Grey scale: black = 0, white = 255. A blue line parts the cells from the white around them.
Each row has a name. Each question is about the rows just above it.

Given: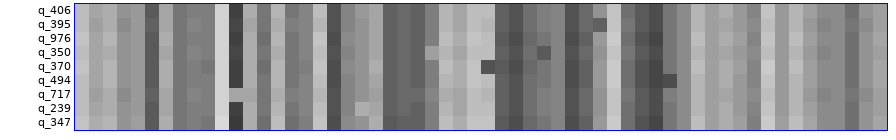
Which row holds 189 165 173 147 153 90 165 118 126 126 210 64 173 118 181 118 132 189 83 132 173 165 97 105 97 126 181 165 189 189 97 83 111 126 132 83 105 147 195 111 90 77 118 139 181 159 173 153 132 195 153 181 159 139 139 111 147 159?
q_239
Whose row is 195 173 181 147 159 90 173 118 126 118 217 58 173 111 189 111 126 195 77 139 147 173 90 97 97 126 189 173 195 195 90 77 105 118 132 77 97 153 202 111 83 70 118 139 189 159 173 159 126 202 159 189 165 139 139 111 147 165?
q_347
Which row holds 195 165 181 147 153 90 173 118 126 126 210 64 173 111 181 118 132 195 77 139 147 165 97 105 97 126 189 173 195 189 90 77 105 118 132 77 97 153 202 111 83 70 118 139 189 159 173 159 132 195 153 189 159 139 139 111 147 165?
q_976
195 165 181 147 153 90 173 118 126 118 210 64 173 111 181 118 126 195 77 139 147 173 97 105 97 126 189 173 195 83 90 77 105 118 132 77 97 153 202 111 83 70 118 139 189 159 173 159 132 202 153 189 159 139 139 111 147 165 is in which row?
q_370

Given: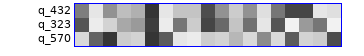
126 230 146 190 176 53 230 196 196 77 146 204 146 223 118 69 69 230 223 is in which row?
q_432
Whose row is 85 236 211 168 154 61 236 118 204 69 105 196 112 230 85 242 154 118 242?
q_323

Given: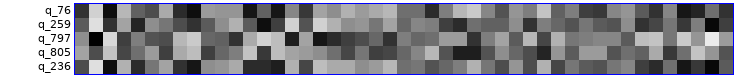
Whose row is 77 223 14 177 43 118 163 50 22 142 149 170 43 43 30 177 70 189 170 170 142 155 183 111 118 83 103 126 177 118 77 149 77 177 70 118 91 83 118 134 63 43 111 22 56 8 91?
q_236
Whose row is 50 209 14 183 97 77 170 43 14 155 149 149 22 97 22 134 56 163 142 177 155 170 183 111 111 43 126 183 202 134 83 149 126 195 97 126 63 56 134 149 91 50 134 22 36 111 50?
q_76
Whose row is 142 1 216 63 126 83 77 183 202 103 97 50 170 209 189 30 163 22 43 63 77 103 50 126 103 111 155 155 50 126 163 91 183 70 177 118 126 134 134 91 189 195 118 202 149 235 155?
q_797

